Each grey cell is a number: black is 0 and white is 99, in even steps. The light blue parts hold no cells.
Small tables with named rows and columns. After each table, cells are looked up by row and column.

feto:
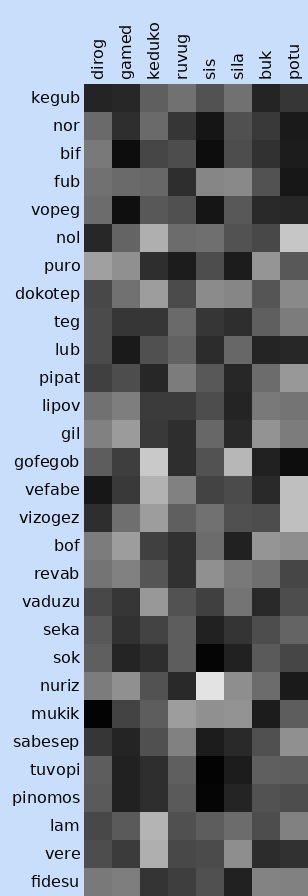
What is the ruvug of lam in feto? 31
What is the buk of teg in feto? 37
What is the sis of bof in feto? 42
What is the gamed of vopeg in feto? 6
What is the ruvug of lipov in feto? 23
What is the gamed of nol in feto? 39
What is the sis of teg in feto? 21
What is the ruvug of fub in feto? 18
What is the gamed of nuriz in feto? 56
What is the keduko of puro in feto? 18
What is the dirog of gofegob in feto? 36
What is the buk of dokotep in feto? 33
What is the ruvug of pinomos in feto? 35
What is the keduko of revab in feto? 33
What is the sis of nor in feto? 8
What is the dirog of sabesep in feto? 21
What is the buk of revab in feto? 43
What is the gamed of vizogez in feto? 43

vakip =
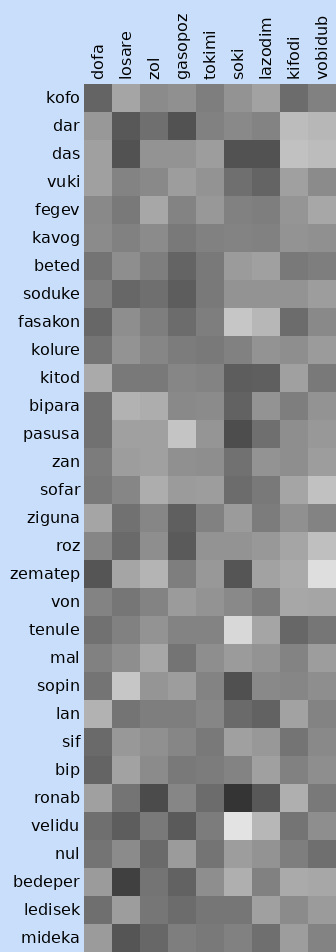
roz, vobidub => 74
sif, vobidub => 53
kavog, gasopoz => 47
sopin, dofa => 45
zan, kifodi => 55
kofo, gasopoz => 56
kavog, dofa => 54
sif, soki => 62
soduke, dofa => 49
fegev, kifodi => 58
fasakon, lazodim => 71

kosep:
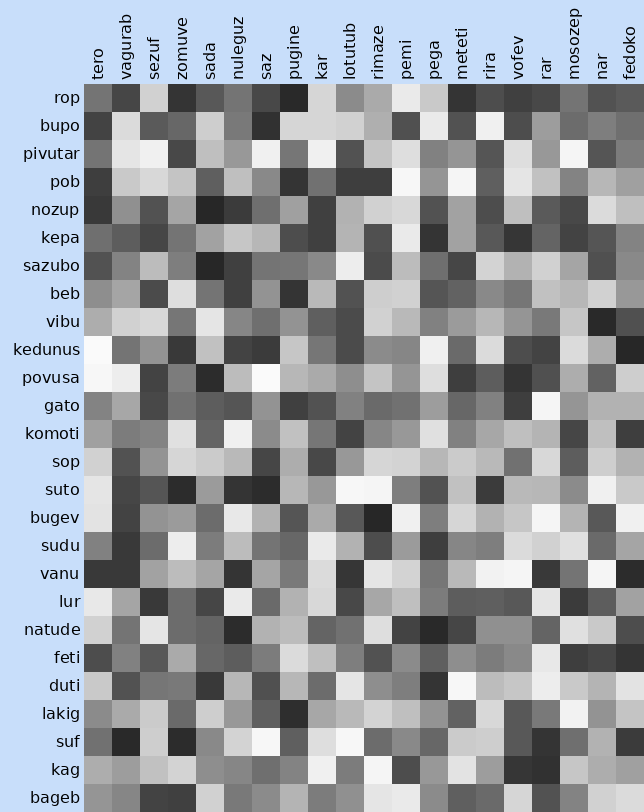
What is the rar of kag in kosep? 19
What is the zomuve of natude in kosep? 42
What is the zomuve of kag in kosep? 82
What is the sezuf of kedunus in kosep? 57
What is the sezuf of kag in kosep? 75
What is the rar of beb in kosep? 75
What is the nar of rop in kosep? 32
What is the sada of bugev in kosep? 42
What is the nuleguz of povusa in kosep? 73
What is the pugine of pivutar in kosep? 46

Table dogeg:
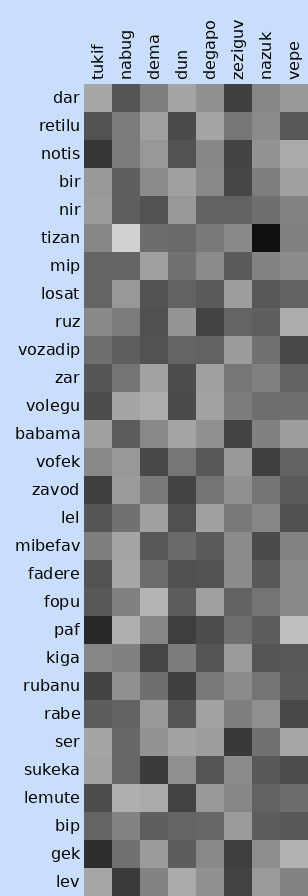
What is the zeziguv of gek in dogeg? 24
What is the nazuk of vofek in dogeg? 24
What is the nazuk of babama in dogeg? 50
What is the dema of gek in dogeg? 60
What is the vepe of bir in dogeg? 62
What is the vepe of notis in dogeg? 66
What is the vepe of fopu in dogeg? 53
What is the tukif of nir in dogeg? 60
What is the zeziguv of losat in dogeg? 61
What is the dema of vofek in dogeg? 28
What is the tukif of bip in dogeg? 39
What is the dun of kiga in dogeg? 48
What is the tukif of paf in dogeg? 16
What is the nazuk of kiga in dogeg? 33
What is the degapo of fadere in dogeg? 32
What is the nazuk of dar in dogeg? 52
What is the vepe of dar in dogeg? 59
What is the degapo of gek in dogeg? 53

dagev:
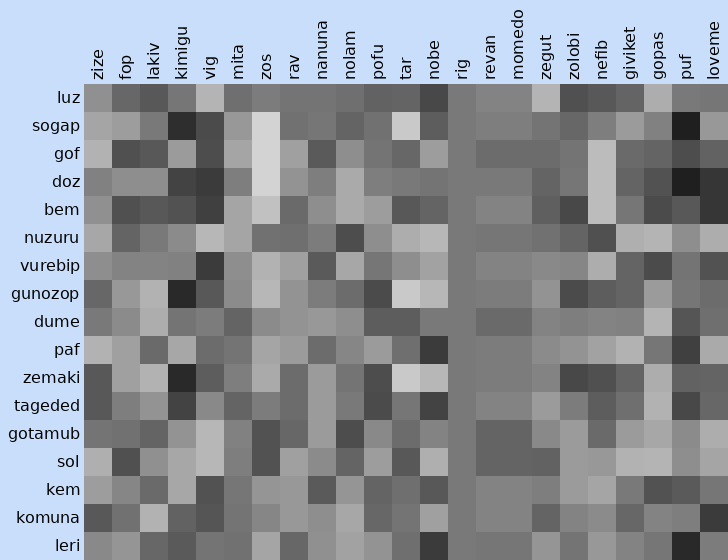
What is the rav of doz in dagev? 57
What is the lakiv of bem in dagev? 34
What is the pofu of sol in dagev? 61
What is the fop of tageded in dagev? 49
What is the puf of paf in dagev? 25
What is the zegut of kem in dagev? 49
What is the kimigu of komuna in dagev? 38
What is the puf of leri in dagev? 16

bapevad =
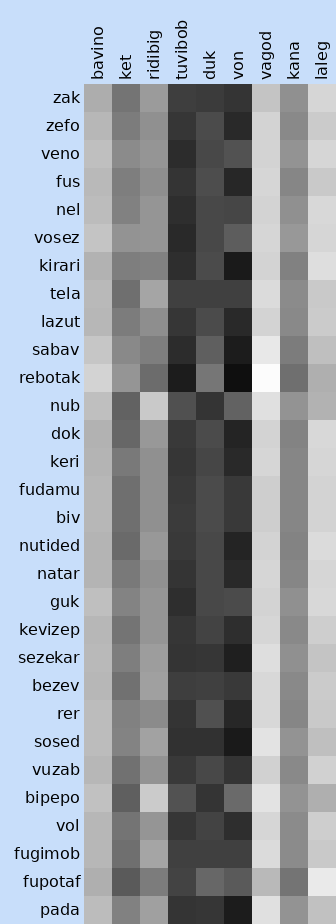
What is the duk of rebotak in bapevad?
46
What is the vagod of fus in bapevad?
83
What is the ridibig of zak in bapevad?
60
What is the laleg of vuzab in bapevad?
81
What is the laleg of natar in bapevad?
83
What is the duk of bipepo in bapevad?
20

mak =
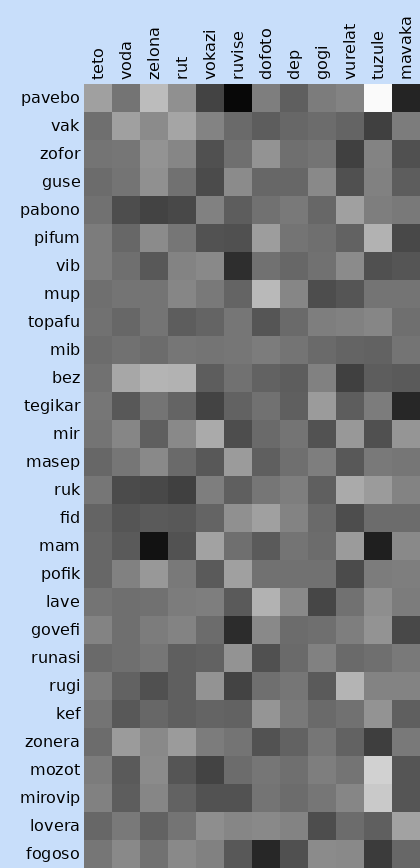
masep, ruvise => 60
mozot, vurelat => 45
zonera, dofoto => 32
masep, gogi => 49
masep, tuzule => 47
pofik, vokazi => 35
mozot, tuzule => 81
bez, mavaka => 35
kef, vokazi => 39
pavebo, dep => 37
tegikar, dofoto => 44
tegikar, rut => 39
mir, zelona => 37
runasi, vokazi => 38
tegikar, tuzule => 48
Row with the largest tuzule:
pavebo

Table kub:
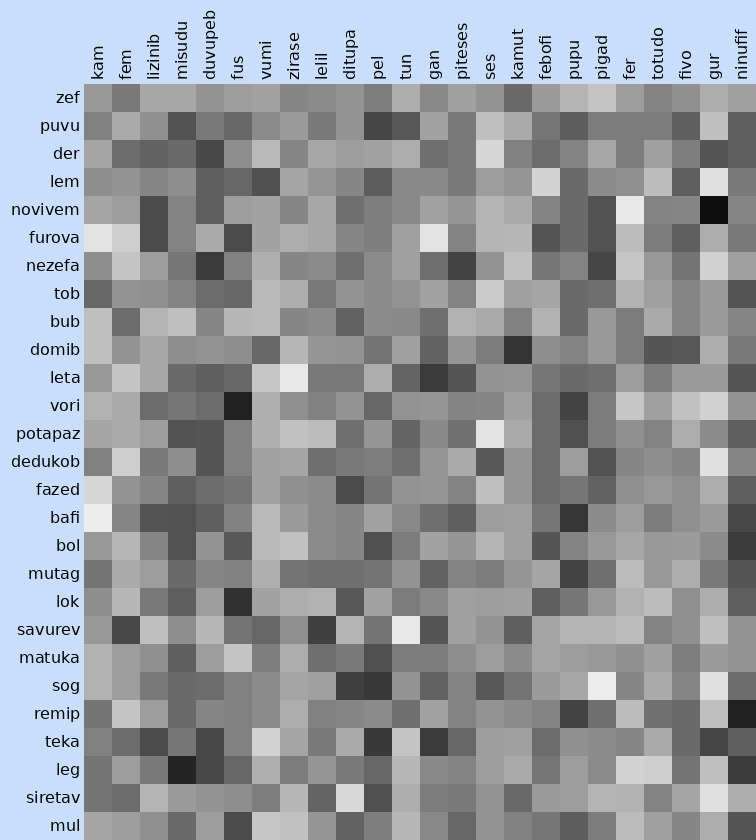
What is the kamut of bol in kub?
62
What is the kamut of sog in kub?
45
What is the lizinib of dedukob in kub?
47
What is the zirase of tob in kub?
67
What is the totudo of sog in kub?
66
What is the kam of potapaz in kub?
64
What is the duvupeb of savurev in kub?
71
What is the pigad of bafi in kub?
54
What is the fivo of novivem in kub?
52

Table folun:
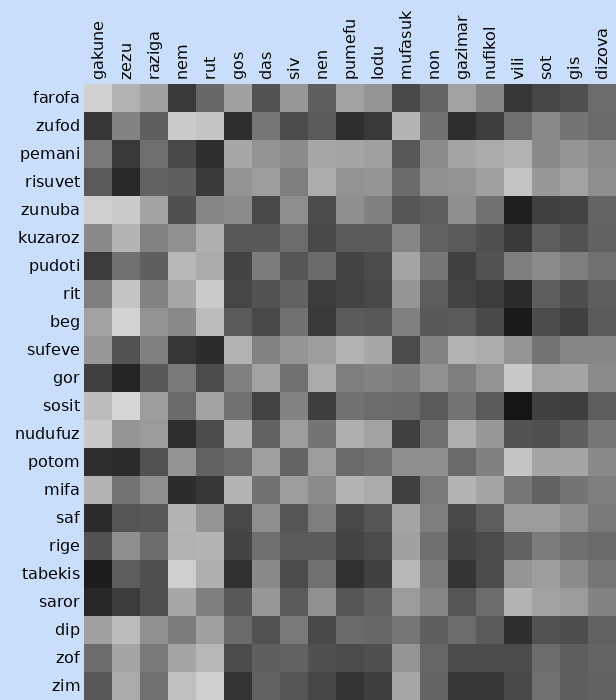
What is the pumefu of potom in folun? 41
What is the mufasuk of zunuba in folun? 33
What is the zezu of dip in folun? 73
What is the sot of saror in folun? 63
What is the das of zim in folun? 38
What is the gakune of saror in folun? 15
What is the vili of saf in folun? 60
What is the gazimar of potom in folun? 41
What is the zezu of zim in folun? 66
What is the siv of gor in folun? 44
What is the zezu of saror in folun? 23
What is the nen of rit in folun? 23
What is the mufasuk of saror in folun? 60
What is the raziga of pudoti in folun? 37
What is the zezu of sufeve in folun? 32
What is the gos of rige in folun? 26
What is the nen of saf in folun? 49
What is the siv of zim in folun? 33

